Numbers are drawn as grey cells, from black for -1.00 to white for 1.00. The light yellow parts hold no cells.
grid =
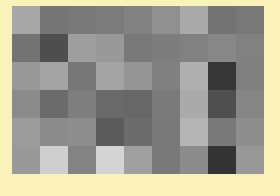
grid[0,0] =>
0.31
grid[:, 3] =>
[-0.03, 0.20, 0.29, -0.18, -0.29, 0.66]
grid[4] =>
[0.22, 0.10, 0.11, -0.29, -0.15, -0.06, 0.41, -0.06, 0.11]
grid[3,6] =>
0.33
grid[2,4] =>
0.16
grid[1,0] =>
-0.10
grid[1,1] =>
-0.39
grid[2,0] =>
0.19
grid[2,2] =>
-0.07
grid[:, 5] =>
[0.13, -0.02, 0.00, -0.04, -0.06, -0.05]
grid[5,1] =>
0.62
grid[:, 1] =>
[-0.08, -0.39, 0.29, -0.16, 0.10, 0.62]
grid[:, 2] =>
[-0.06, 0.24, -0.07, -0.01, 0.11, 0.03]

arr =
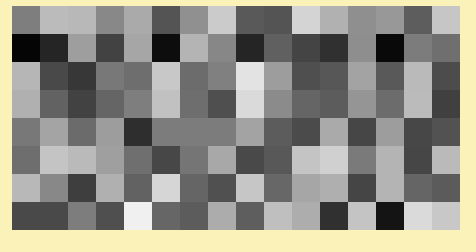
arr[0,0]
-0.01
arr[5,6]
-0.08
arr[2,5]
0.57
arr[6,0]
0.44
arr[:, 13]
[0.19, -0.93, -0.30, -0.15, 0.23, 0.41, 0.41, -0.84]
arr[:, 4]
[0.33, 0.30, -0.14, -0.01, -0.64, -0.13, -0.23, 0.88]
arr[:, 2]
[0.44, 0.24, -0.57, -0.48, -0.16, 0.46, -0.51, -0.02]
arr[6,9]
-0.19
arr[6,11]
0.37
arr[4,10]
-0.41
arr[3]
[0.38, -0.23, -0.48, -0.21, -0.01, 0.51, -0.14, -0.38, 0.71, 0.09, -0.21, -0.28, 0.17, -0.15, 0.47, -0.50]
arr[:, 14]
[-0.27, -0.03, 0.46, 0.47, -0.44, -0.45, -0.21, 0.71]
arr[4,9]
-0.28
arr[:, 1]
[0.47, -0.71, -0.43, -0.23, 0.29, 0.54, 0.07, -0.43]
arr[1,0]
-0.96
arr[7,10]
0.36
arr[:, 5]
[-0.34, -0.90, 0.57, 0.51, -0.03, -0.44, 0.68, -0.20]
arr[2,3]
-0.06
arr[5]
[-0.14, 0.54, 0.46, 0.25, -0.13, -0.44, -0.08, 0.32, -0.43, -0.31, 0.54, 0.63, -0.04, 0.41, -0.45, 0.46]
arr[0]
[-0.01, 0.47, 0.44, 0.07, 0.33, -0.34, 0.13, 0.59, -0.30, -0.34, 0.66, 0.39, 0.12, 0.19, -0.27, 0.55]
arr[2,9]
0.23
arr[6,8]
0.55
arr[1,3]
-0.48
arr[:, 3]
[0.07, -0.48, -0.06, -0.21, 0.23, 0.25, 0.38, -0.38]

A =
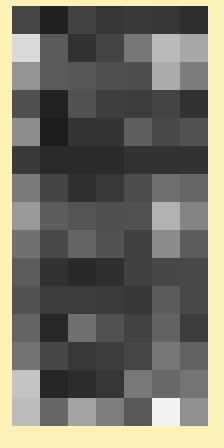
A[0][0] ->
-0.45
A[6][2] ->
-0.62
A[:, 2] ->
[-0.48, -0.61, -0.32, -0.36, -0.59, -0.67, -0.62, -0.34, -0.21, -0.68, -0.53, -0.12, -0.56, -0.65, 0.28]
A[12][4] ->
-0.45
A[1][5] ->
0.45
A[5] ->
[-0.55, -0.66, -0.67, -0.66, -0.61, -0.61, -0.60]
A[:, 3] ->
[-0.58, -0.47, -0.37, -0.51, -0.59, -0.66, -0.56, -0.37, -0.35, -0.63, -0.54, -0.36, -0.53, -0.58, -0.01]
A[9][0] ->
-0.28
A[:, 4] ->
[-0.55, -0.07, -0.38, -0.53, -0.26, -0.61, -0.40, -0.36, -0.49, -0.49, -0.57, -0.48, -0.45, -0.06, -0.30]
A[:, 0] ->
[-0.45, 0.71, 0.15, -0.37, 0.11, -0.55, -0.04, 0.20, -0.11, -0.28, -0.36, -0.21, -0.10, 0.53, 0.47]
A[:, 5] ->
[-0.57, 0.45, 0.34, -0.47, -0.43, -0.61, -0.12, 0.39, 0.10, -0.44, -0.29, -0.22, -0.07, -0.18, 0.90]
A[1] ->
[0.71, -0.29, -0.61, -0.47, -0.07, 0.45, 0.31]
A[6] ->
[-0.04, -0.46, -0.62, -0.56, -0.40, -0.12, -0.20]
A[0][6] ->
-0.63
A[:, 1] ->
[-0.74, -0.29, -0.29, -0.73, -0.78, -0.66, -0.46, -0.27, -0.43, -0.61, -0.53, -0.69, -0.44, -0.70, -0.19]
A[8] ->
[-0.11, -0.43, -0.21, -0.35, -0.49, 0.10, -0.28]
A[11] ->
[-0.21, -0.69, -0.12, -0.36, -0.48, -0.22, -0.52]
